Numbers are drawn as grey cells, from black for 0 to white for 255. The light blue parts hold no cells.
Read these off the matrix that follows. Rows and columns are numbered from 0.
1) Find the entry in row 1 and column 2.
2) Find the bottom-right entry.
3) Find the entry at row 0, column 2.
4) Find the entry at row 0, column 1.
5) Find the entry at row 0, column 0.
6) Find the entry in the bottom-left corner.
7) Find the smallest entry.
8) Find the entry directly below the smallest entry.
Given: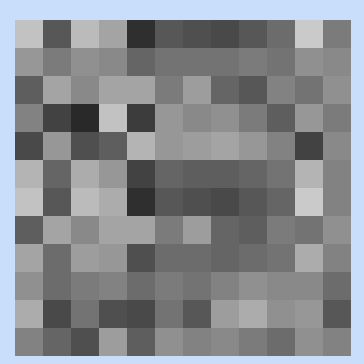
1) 144
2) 130
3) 187
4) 87
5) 194
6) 130
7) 41
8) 79

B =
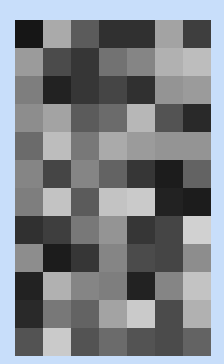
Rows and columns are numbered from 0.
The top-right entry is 62
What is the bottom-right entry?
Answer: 99
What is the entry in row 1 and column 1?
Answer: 75
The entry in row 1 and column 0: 155
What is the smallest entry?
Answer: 22
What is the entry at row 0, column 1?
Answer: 170
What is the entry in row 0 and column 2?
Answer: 91
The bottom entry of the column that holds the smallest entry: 83
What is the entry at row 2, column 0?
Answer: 126
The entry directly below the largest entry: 141

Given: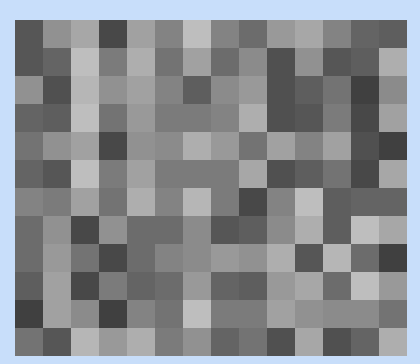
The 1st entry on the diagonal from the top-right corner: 94
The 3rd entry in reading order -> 167
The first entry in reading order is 86
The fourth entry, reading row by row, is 72
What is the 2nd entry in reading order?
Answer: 145
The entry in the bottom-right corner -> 174
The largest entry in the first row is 190
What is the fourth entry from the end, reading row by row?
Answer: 167
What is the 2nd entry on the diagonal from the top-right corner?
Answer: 94
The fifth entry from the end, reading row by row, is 80
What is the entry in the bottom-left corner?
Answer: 115
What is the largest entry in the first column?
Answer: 145
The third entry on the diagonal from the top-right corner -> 115

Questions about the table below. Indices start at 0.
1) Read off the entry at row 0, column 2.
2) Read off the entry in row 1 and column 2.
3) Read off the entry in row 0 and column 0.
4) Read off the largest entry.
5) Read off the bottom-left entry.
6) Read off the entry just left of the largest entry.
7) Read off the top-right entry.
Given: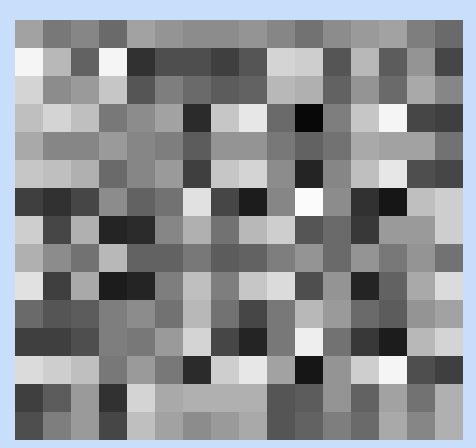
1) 134
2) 98
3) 162
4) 251
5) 78
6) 134
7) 106
